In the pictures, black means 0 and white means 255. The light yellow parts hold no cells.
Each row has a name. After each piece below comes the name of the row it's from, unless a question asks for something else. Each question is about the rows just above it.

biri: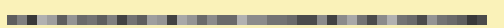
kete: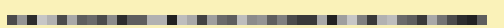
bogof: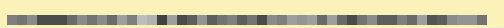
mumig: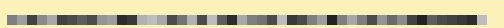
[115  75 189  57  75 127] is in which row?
mumig
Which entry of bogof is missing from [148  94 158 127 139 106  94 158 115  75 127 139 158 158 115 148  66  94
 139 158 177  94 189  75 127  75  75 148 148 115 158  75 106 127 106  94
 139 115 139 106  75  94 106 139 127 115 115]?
[84]
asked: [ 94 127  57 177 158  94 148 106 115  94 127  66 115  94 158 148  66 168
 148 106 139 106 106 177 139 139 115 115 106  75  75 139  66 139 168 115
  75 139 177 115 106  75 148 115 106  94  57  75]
biri
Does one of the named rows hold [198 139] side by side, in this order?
no
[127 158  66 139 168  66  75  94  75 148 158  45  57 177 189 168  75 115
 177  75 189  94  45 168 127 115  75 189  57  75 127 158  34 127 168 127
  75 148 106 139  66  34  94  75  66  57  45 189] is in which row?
mumig
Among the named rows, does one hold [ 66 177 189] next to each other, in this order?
no

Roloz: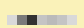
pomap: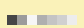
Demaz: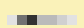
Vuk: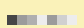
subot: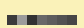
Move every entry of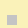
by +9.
[205]
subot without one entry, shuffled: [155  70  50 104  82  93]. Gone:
[59]
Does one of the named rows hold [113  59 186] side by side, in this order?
no
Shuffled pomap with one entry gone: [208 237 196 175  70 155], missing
[246]
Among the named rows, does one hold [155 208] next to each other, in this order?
yes
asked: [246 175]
pomap

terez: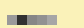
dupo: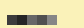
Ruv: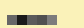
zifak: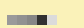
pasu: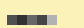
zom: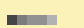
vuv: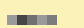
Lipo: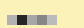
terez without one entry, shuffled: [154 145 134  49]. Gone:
[166]
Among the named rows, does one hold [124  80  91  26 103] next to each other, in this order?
no
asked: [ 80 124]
Ruv
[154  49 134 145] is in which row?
terez
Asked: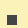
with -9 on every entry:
[60]
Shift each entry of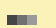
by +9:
[ 78 121 163]
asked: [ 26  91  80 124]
Ruv

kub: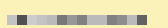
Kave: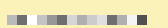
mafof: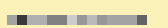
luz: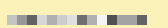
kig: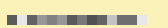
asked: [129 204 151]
mafof
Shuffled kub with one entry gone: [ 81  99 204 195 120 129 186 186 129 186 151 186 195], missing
[141]
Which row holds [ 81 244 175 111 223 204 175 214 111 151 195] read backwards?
Kave
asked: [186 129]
kub
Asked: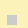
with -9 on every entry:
[195]
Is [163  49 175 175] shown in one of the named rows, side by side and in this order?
no

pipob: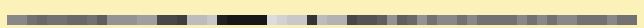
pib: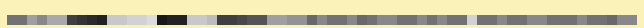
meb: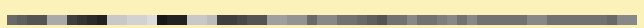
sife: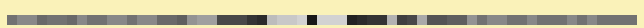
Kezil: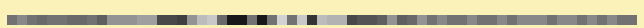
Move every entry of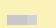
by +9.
[209 209 219]
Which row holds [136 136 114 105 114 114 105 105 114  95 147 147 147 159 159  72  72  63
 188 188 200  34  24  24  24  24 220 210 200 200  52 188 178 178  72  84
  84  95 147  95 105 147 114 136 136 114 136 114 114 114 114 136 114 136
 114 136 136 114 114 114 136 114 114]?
pipob
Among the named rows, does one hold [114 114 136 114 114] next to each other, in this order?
yes
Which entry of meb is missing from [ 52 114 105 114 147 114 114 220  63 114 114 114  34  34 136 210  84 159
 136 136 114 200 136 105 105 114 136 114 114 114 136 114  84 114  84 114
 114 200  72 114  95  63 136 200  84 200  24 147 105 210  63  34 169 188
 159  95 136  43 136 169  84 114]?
[126]
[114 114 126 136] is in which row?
meb
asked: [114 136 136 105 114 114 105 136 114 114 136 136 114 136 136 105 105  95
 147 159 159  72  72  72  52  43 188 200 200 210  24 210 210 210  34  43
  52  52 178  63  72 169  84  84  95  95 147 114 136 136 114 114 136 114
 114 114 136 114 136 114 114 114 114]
sife
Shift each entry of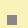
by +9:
[145]

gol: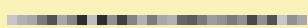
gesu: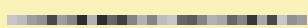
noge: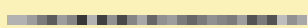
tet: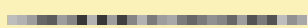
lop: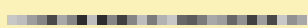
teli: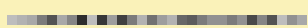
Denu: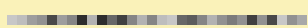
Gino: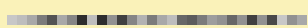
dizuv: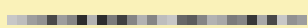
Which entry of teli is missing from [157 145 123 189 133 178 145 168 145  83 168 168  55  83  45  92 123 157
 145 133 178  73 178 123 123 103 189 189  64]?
[113]
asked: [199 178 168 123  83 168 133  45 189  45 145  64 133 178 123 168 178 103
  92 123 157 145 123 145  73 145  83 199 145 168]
gol

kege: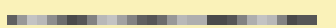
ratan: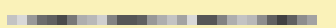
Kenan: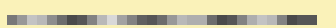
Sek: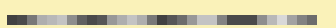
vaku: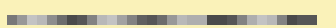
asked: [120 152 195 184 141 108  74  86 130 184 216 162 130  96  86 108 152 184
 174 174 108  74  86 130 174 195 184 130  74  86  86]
Kenan
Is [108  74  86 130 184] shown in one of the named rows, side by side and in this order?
yes
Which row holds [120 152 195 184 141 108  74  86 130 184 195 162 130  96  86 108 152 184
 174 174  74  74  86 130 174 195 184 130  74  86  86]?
vaku
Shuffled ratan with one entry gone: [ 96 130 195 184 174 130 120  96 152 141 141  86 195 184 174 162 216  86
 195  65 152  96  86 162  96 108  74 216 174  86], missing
[207]
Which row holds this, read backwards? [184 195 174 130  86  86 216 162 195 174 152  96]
ratan

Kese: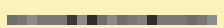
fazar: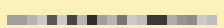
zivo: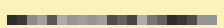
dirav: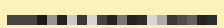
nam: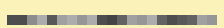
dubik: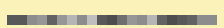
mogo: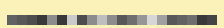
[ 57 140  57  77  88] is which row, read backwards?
mogo
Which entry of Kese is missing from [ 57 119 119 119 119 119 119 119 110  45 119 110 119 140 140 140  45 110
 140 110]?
[129]
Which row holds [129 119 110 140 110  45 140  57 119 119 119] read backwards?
Kese
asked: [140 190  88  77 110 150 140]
dubik
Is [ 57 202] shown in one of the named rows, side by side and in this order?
yes
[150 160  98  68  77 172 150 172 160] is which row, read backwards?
nam
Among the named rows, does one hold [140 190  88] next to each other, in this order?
yes

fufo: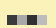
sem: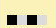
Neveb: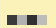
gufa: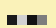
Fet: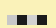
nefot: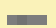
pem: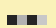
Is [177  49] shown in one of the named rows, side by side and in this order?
yes
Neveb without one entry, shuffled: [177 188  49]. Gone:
[58]
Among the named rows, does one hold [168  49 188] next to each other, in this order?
yes
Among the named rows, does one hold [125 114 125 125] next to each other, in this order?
yes
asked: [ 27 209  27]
Fet
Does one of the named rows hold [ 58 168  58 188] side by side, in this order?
no

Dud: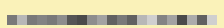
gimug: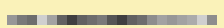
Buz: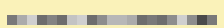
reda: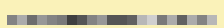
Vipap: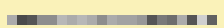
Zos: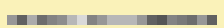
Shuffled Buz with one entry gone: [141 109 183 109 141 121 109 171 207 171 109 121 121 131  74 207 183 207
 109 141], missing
[195]
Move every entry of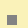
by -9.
[122]
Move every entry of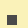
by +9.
[83]

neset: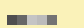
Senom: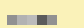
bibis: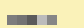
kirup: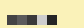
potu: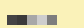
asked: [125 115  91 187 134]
bibis
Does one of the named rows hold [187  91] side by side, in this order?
yes
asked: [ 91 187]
bibis
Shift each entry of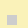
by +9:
[214]
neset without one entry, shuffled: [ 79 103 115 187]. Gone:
[196]
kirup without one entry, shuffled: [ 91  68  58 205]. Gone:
[37]

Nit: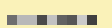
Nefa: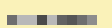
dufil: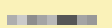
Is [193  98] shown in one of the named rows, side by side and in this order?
yes
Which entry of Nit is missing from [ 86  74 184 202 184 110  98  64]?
[193]
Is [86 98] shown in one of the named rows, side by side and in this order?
no
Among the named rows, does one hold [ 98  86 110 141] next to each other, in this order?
yes
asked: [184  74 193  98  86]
Nit

